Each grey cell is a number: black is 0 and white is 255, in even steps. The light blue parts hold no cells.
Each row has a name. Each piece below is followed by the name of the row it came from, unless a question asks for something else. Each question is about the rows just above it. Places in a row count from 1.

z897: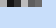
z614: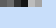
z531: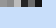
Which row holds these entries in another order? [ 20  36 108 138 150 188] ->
z531
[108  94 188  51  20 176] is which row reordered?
z897
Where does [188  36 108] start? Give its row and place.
z531, 3
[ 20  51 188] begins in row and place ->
z897, 2
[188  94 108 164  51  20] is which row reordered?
z614
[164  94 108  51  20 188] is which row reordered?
z614
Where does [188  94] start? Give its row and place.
z897, 4

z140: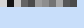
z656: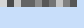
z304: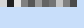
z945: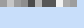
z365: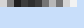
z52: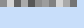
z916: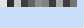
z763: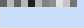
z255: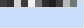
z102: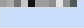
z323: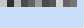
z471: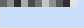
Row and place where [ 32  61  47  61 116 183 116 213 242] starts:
z365, 3
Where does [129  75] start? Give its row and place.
z304, 10

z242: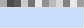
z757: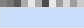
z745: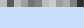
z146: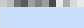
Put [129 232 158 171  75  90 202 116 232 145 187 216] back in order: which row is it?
z242
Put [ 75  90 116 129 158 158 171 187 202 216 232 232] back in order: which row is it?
z146

